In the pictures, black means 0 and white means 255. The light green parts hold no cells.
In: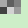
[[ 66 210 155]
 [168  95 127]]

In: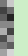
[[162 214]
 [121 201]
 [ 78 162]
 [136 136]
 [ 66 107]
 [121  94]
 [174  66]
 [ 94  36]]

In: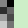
[[201 115]
 [ 45  99]
 [157  73]
 [131   3]]

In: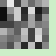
[[119 233  66 163 107 148 179]
 [ 14 148 204  39 218  26  81]
 [179 133  95 192  66 204 119]
 [133 107 119 179  66 218  95]
 [ 14  95 204  51 163  51 148]
 [119  81 163  39 192  39 133]
 [ 66  66  95 107 163 119 133]]

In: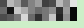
[[ 76 185 157  90 131 157  63  76 185 143 227]
 [ 76  90 119 215 106  48 119 199  36 143   7]
 [106  21 199 172 131 106 119 143  48 157   7]]

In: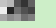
[[195 182  81  52  97]
 [167 140 153 110 126]
 [237  37 110  81  67]]

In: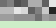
[[186 186 229 216  96 128 200  37]
 [157 157 144 144 144 112 157 144]
 [112 128  80  96 173 173  96 229]]

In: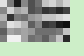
[[123 240 240 164 111 123  95 135 196  41]
 [135 225 212 180  95 135  53  66  28  16]
 [135 212 164 180  80  95  53  66  41  66]
 [ 95 164 151 164 151 111 111 111 123 196]
 [225 123  28 135  80 111 196 212 180 212]
 [180  53 123 111 151 164 196 196 212 225]]
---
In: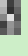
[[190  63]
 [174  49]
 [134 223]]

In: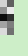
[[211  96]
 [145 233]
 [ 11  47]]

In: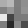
[[173 184]
 [129 150]
 [233  69]]

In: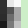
[[ 48 231]
 [ 47  84]
 [ 44 108]]

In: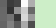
[[100  59]
 [104  50]
 [105 115]]

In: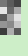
[[118  91]
 [228 103]
 [ 90 161]]

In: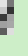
[[226 119]
 [199  52]
 [ 58 162]]
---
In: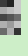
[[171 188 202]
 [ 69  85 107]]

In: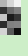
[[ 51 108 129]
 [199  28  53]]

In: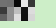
[[ 58 143 190]
 [ 97 142 221]]

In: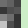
[[ 54  78  85]
 [132 109  50]]

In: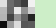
[[184 103 233]
 [180  68 148]]

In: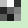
[[ 36  97 129]
 [ 90  25 149]]
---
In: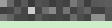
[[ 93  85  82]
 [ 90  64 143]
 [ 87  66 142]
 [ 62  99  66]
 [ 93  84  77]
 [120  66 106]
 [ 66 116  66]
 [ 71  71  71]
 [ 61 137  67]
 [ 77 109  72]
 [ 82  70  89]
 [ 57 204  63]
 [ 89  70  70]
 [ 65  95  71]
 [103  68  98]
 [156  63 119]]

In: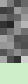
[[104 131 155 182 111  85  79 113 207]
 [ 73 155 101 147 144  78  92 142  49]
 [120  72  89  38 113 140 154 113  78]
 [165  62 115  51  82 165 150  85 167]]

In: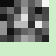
[[245  69  74 131  94  34]
 [129  19  99 234  60  82]
 [ 90  73  70  42 117 143]
 [134 163 226 187 100 165]
 [ 84  56 131 187  63 109]
 [ 13 111  63  71  18  48]
 [ 12  70  21 149 146  68]]

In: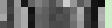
[[ 13 169 176 163]
 [ 20  20  20  28]
 [119  57  62  57]
 [ 90 172 164 153]
 [150 107 121 110]
 [206  85  77  79]
 [117  67  83  74]
 [ 81  76  67  76]
 [109  95  93  93]
 [129 109  98 102]
 [100  16  27  21]
 [ 23 173 170 170]
 [153 145 146 145]
 [ 61  69  55  65]
 [150 150 167  80]]

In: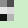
[[ 78 219 180]
 [142 230  19]]

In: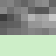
[[ 99 129 199 160 139]
 [141  88 169 161 121]
 [135  86 162 150 128]
 [117 101 181 149 133]
 [100 136 146 120 122]
 [113 128 107  98 115]
 [131 112  82  95 113]
 [125 138  59  90  99]]

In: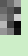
[[159  53 206   5  19]
 [111  86  93  61 120]
 [ 88 105 131 183 149]]
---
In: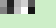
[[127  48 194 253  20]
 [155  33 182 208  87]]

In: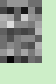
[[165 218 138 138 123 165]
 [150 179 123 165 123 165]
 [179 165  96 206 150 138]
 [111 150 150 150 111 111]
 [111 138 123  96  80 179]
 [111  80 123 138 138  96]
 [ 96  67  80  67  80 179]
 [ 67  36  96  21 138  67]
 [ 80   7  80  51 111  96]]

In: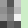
[[154 128 242]
 [142 115 184]
 [ 60 101  85]
 [154  85 200]]

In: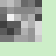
[[105 242 190 149 176  74]
 [176 190 161 105 118  74]
 [118 149 134 134 134 149]
 [118 118 161 161 149 202]
 [ 62  90  90 202 176 218]
 [ 90  62 105 176 149 218]]

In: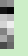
[[212 238]
 [131 199]
 [199 185]
 [131 144]
 [169 118]
 [ 74 104]
 [ 19   5]]

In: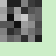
[[142  98 113  46 128  30]
 [ 86  86  16 157 142  73]
 [157  73 157  46  86  98]
 [128  46  73 142 113  86]
 [186  30  30 128  59  46]
 [172  16 172 201 113  98]]

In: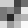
[[207 207  66 109]
 [221 153 193 249]
 [121 137  93 234]
 [121  40 166 180]]

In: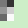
[[105 250]
 [149 208]
 [120  51]]
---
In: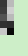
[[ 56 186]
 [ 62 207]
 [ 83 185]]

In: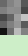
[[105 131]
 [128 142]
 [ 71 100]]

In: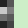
[[ 36  87]
 [201 126]
 [112  90]]

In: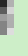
[[ 39 177]
 [ 93 212]
 [156 175]]

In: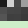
[[ 26 210]
 [ 78  69]
 [ 85  63]]

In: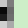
[[199 124]
 [  9 105]
 [ 29 110]]

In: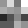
[[149 218]
 [172 157]
 [ 39  82]]

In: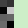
[[ 65  50]
 [  6 199]
 [ 98 102]]

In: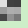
[[224  64]
 [156 174]
 [ 72 145]]
